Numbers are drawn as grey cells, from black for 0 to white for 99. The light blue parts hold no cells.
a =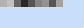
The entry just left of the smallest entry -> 39
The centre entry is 33

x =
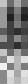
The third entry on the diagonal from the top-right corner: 13
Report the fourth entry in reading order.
42
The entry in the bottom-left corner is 53
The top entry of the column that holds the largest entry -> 76
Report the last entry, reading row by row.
82
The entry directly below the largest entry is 53
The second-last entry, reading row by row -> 71

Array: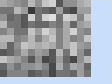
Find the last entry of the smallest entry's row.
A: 61
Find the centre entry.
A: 66
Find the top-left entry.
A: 66
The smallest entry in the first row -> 34
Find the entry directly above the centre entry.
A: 81
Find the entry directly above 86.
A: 34
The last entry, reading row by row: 45
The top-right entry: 71
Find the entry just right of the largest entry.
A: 45
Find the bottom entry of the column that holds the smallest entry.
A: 34
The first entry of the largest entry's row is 56
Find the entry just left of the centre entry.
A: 51
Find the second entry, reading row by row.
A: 61
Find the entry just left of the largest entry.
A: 81
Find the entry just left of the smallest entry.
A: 61
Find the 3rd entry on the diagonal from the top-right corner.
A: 76
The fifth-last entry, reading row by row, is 45
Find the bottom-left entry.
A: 34
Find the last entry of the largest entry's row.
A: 76
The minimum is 22
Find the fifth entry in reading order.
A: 71
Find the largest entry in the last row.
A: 61
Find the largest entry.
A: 86
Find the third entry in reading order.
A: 56

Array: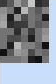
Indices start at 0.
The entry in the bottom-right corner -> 45
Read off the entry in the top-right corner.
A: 23
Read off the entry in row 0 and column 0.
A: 23
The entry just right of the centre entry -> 23
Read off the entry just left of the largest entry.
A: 45
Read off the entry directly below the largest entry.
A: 45
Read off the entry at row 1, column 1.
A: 45
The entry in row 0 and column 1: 35
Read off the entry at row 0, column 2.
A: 60
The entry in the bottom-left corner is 45
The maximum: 77
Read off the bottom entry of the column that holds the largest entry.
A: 12
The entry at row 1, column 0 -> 55
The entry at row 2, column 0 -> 60

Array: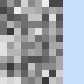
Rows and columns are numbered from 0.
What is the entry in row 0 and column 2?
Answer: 43
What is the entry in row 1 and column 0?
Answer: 27
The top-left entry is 38
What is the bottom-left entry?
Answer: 87
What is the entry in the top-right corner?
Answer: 27
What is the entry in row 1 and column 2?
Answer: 92
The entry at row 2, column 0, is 54
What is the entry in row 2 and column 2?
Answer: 38
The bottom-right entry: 70
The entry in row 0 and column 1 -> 60

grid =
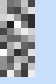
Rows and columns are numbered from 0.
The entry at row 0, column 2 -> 50
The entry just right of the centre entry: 56
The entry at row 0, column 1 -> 45
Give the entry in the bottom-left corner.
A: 28
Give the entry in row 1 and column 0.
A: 76
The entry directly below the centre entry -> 82
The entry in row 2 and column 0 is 82
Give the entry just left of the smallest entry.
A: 61
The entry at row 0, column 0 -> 76
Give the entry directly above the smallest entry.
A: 87
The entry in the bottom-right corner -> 92

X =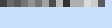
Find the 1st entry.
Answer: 25
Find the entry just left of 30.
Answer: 63
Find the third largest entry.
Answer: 73

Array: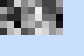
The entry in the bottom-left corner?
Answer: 21
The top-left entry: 9
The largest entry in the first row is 82
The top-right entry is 59
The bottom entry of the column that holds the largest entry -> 88
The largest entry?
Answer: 93
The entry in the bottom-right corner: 70
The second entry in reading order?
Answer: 21
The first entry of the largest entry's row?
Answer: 64
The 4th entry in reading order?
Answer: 54
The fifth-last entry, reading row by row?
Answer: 43
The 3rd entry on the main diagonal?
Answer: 15
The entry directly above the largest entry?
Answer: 49
